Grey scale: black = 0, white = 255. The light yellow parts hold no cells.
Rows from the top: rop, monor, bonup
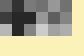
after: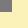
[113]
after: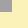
[173]
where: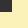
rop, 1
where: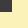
monor, 0
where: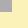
bonup, 5

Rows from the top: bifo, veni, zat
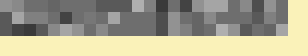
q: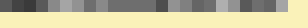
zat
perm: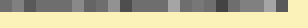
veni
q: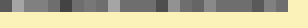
veni
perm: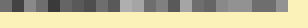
zat
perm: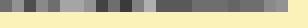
bifo

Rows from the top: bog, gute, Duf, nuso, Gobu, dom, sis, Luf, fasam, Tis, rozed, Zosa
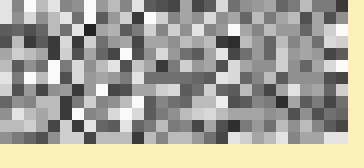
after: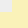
[80]
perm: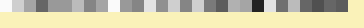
Duf
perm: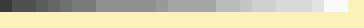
dom
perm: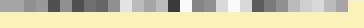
Tis
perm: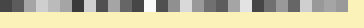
Gobu
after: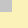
[165]
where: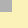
Duf, 9

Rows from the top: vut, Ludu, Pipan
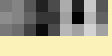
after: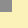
[132]
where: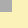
vut, 5

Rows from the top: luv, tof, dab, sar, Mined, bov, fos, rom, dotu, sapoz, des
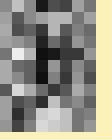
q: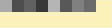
dab
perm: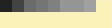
sar
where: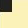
sar, 3

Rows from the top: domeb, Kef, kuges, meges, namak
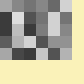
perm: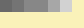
domeb
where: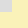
Kef, 1
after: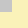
[83]
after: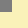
[210]

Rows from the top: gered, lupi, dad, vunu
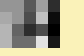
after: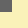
[45]
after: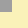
[45]
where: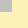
lupi, 3

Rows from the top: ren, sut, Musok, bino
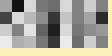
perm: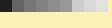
Musok
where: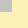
sut, 5
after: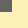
[31]
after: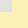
[99]
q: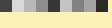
sut
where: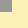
Musok, 8

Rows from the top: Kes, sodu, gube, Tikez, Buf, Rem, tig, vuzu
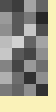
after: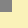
[69]
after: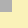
[110]
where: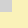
Tikez, 1
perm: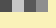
gube

